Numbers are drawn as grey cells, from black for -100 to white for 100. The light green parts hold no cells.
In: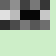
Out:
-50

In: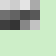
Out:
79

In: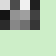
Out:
88

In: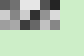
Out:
80

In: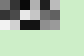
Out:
-93

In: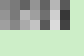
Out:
-22
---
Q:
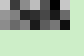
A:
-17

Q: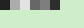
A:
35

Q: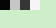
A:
55

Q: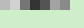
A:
64

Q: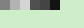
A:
40

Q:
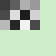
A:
-70

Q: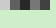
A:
-25

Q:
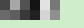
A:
-26

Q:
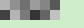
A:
41

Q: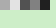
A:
78
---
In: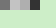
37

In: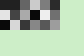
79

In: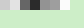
78

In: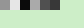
33

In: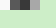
32

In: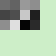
57

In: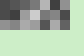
42

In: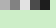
39

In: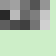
55
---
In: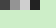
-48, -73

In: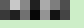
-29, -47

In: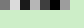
-6, 23

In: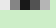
83, 42

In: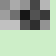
7, 15

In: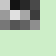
56, 11

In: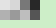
78, -33

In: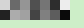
67, -92

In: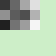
-57, 92

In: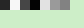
-70, 2
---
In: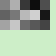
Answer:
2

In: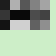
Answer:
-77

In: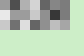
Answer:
22

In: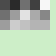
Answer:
-41

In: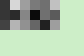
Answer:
-58

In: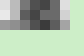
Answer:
75

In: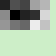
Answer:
-73

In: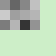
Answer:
15
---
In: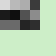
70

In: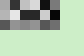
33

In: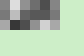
4

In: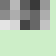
-9

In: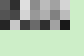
-27

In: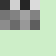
-61

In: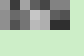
20

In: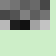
0
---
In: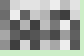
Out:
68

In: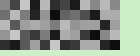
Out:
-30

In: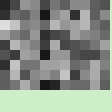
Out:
34

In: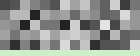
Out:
1

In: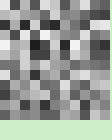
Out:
1
